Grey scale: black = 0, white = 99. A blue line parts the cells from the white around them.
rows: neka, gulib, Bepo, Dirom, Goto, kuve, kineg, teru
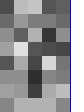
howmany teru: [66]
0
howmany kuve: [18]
1

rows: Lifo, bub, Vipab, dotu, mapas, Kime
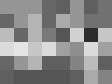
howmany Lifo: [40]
1
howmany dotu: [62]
2
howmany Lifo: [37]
2
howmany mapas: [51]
1
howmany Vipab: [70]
1
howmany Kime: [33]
4
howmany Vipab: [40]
1

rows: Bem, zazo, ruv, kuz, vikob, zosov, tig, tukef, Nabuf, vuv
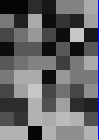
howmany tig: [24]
0
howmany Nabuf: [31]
2
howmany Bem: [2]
2
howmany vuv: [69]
4
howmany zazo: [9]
0
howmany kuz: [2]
0
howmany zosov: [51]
0

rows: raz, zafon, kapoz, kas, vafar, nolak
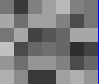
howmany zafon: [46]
1
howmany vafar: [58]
3
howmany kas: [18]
1
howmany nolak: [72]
0

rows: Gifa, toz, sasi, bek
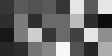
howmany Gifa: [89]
2
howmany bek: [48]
0
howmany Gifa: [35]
3
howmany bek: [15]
2
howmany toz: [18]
3

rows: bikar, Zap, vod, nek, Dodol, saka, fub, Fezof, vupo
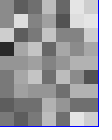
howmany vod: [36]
1
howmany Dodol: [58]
3
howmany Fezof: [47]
0
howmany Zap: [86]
2
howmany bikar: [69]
0

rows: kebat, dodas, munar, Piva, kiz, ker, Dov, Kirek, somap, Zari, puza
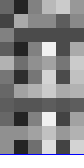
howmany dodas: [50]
0
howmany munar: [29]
5
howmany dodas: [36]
1
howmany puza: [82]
1
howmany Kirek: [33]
3
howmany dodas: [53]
3
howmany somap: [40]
1

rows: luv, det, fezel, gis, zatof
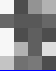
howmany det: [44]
0
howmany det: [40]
2
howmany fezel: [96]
1
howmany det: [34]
2
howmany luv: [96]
1
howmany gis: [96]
1

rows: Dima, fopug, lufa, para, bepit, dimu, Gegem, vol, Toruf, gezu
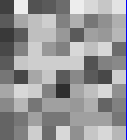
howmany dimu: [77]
1
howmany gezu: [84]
2
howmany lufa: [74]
2
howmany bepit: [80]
4
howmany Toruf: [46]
4
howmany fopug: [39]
0

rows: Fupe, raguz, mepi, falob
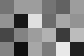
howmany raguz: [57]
2
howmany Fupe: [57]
0
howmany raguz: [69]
0
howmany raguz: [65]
1
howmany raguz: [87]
1

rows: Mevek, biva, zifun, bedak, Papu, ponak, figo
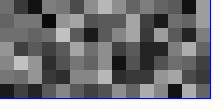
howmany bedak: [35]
3
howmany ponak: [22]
4
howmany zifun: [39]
1

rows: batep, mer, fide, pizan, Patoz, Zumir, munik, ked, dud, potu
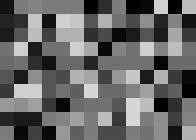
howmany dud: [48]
3
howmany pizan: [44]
5
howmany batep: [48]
5
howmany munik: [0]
1
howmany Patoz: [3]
1
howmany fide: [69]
2
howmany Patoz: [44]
5

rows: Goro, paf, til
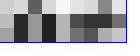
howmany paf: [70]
1
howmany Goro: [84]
3

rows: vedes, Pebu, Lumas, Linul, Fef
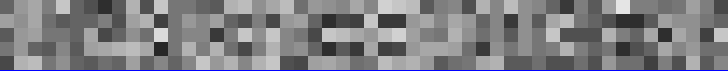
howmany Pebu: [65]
4
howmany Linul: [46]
5
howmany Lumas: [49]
3
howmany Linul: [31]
1
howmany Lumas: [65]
4

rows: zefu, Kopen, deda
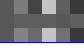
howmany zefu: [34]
1
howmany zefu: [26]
1
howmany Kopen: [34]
2
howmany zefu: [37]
1
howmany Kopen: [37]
4
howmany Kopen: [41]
0

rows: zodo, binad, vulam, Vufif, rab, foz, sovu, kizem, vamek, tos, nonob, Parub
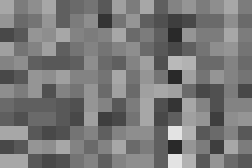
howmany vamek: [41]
2
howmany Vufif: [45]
5

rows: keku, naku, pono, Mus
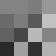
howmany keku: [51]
2
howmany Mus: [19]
1
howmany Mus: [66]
0
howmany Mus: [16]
1
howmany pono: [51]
1
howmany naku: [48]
1

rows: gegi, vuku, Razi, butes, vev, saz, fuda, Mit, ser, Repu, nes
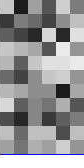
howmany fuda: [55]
2
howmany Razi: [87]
1
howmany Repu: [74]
4

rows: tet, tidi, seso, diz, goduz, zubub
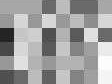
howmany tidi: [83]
3
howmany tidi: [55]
1
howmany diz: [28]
1
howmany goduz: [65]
0
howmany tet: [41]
3
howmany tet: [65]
4

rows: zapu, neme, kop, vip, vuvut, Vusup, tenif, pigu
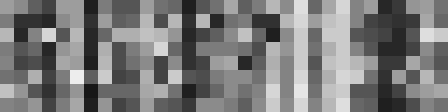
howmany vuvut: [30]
2
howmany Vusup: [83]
2
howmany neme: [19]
7
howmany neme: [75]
1
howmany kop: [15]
4
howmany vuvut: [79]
2

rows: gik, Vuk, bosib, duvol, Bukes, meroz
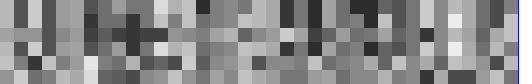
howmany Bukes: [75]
5
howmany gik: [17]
4
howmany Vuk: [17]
2
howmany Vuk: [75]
5

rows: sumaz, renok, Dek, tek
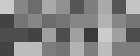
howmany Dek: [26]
1
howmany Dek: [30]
4
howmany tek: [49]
4
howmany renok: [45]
3
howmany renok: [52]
4

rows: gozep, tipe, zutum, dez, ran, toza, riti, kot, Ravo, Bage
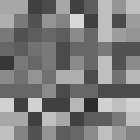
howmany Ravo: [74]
2
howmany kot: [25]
3
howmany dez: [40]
3
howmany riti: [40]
5
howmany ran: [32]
1
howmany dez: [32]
2
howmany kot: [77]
0

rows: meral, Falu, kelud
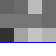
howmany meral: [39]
1
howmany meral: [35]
0
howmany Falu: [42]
1
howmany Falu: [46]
3
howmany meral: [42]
2
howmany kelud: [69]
1

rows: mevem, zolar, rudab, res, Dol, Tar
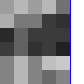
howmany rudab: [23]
3
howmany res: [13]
1
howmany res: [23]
2
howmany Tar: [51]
3
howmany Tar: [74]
0
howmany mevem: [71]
2

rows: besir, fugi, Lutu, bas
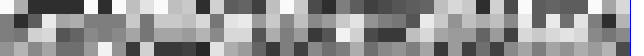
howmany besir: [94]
0
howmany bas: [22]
5
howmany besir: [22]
0

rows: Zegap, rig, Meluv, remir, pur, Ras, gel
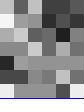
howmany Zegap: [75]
2
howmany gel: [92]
2
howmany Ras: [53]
1
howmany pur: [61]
1
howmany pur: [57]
4
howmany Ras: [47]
1

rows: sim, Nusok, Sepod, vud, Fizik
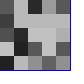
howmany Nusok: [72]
4
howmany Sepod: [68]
1
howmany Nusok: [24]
1
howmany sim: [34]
2
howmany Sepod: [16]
1
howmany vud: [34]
2
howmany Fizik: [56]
2

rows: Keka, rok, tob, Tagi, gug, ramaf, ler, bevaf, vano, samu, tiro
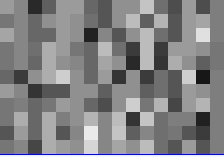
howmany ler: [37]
2
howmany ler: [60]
2
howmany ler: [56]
5

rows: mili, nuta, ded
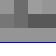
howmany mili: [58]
2
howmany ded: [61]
0
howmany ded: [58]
4
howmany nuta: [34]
2
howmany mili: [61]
1
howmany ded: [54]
0
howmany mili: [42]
1

